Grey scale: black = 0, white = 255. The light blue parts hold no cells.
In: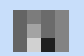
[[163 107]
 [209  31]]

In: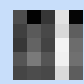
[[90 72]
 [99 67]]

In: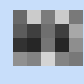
[[ 63 111]
 [ 38 117]]

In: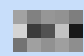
[[ 59  82]
 [160 145]]

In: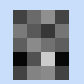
[[ 89  55]
 [138 113]]

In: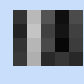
[[196  64]
 [182  73]]

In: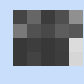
[[81 72]
 [61 56]]

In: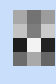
[[125 202]
 [243  34]]
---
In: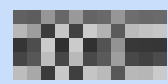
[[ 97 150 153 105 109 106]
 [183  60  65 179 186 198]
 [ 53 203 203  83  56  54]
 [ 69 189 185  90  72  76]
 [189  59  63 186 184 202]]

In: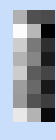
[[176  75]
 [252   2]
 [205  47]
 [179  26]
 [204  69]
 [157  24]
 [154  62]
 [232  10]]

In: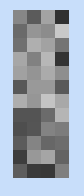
[[135 163]
 [106 140]
 [112 162]
 [167 183]
 [161 171]
 [ 88 153]
 [174 196]
 [ 84 107]
 [ 78 131]
 [ 91 103]
 [ 61 165]
 [ 93  56]]

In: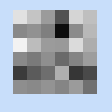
[[225 155 213]
 [136 127 139]
 [242 155 219]
 [137 143 132]
 [ 59 110  54]
 [142 147 155]]

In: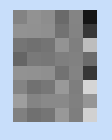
[[131 141 132]
 [146 143 131]
 [117 116 127]
 [101 119 129]
 [146 143 131]
 [132 119 126]
 [158 137 128]
 [128 117 126]]

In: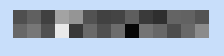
[[ 79  64 149  65  94  47  98]
 [103  80  56  79   6 103 104]]

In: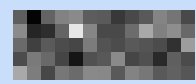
[[ 94  99 138  90  73 132  73]
 [139  45 231  73 108 128 104]
 [106  90  70  83  89  76 157]
 [ 76 105  21  88  70  41  75]
 [169  71 107 136 131  89  86]]
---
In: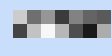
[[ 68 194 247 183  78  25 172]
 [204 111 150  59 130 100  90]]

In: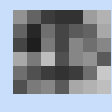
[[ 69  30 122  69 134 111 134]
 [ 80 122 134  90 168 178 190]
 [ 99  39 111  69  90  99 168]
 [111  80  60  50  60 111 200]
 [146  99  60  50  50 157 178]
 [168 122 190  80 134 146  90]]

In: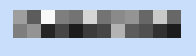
[[126 148  37  70  28  59  70 179  92  80  49  28]
 [158  92 248 126 115 213 115 138 148 103 201 103]]

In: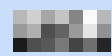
[[ 27  79  88 121  68 111  37]
 [154 175  79  99 154 229 145]
 [184 208 166 196 133 250 184]]

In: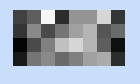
[[  4  74 128 192 214 180  94  15]
 [ 25 117 137 106 128 160 171  44]
 [ 53 137  74 117 160 180  85 106]
 [ 65  94 246  44 148 148 214  53]]

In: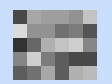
[[ 50 103 176 195 207 134]
 [ 72 167 158 158 146 195]
 [ 93 113 167  93 176 186]
 [134 207 124  93  72  72]
 [219 146 146 113 124  84]]

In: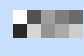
[[ 42 214 147 170 204]
 [254  83 158 126 106]]
